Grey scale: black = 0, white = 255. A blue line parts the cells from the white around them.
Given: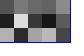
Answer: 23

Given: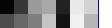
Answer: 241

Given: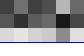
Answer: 24

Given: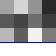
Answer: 110

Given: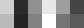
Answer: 116

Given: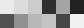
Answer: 69

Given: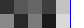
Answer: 26

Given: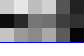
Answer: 62

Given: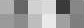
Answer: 160

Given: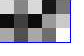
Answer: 154
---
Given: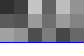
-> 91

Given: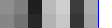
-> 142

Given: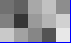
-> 128

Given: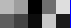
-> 186

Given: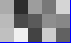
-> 186

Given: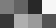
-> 125

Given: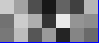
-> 114
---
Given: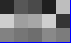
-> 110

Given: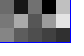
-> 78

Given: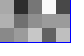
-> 199

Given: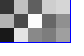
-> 137

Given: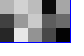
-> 147

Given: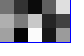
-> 251

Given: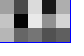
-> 117
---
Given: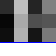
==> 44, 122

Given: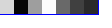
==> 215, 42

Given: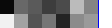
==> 9, 154

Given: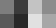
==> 125, 167

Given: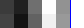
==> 59, 153

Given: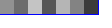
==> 145, 59

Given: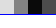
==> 222, 76
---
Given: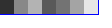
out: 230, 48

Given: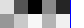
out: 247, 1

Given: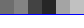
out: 193, 38

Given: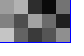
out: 197, 10

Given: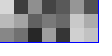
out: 215, 39

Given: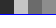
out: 197, 45
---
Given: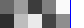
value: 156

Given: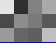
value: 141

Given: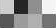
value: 37

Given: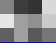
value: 159

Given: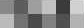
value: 93

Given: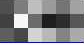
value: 247

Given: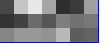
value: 65

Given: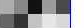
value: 135
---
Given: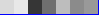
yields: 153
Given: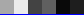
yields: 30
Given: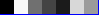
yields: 155
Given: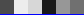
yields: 112
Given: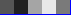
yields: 122
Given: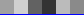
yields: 138
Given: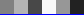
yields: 34
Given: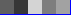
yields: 162
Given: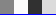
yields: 219
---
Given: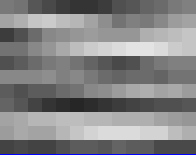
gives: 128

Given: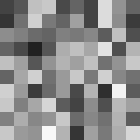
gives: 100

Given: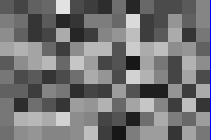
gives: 133

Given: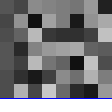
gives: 33

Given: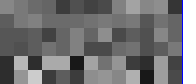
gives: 53
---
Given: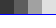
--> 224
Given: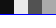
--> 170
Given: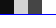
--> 254
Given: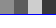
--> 57
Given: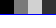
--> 50
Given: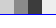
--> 238
